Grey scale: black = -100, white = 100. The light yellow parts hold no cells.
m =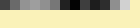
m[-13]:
-48
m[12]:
64
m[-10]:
24
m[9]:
-77

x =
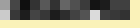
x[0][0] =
25
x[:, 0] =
[25, 59]
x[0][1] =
-45
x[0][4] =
-31
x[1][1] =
-56
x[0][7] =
-37
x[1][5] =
-78
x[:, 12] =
[-50, -61]

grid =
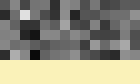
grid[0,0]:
-32
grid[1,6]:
11
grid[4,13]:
-36
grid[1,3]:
-6
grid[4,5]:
-23
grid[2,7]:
-41
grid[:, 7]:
[1, -72, -41, 7, -17, 11]
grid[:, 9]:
[-7, -36, 2, -47, 19, -42]
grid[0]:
[-32, 5, -45, -9, -7, -63, 9, 1, -38, -7, -47, -42, -29, -30]
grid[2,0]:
4
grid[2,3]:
-59
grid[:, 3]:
[-9, -6, -59, -84, -27, -92]
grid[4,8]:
-52
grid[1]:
[-67, -14, 76, -6, -40, -60, 11, -72, -33, -36, -20, -13, -13, 14]
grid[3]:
[1, 4, -71, -84, 7, 6, -15, 7, -7, -47, -48, -47, -2, -38]
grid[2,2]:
-61
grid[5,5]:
-10
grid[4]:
[6, -14, -10, -27, -36, -23, -20, -17, -52, 19, -18, 11, 32, -36]

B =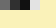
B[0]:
-16
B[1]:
-62

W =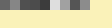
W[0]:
-21
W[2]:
-37
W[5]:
74
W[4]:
-53

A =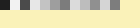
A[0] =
-76
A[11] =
-2
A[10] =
67

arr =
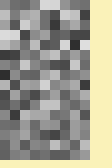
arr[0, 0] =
9
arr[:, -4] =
[67, -38, -55, -28, -28, 50, -37, 47, 6, 25, 52, -12, 14, -46, 48, -28]
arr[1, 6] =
61
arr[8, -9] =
41
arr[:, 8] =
[-12, -49, -15, -45, 74, -6, -15, 13, -54, 36, 5, -33, 8, 3, 47, 20]
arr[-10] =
[3, -11, 55, 5, -12, -37, -42, 56, -15]
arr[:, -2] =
[-7, 51, 32, -44, -63, 23, 56, -1, 33, 7, -18, 31, 22, 22, -20, 3]
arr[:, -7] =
[-18, 30, 61, -44, -12, 1, 55, -20, 28, -19, -39, 44, 20, 28, -28, 5]
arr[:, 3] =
[3, 39, 32, 10, 47, -11, 5, -22, 22, -41, 0, 32, -16, -10, 5, -19]
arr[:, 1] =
[-14, -3, -32, 68, 27, -48, -11, 9, -39, 26, -13, -54, -17, 9, 11, -1]
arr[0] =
[9, -14, -18, 3, 69, 67, 15, -7, -12]
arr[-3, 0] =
-1
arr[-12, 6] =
67
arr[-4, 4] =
18
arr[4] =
[49, 27, -12, 47, -33, -28, 67, -63, 74]
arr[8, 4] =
64
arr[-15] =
[49, -3, 30, 39, -12, -38, 61, 51, -49]
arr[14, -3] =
10
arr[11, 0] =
7
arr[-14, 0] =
26

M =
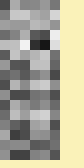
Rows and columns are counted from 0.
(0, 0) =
-42
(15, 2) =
-48
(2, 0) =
25
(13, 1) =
-51
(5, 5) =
-11
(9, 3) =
-10
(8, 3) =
51
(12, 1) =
-25
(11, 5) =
5
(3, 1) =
3
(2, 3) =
44
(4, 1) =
50
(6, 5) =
-21
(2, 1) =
21
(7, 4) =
14
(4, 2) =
90
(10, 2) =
12
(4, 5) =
73
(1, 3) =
35
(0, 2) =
5
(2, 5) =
16
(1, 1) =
56
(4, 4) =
-83
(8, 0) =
-39
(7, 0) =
-22
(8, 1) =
41
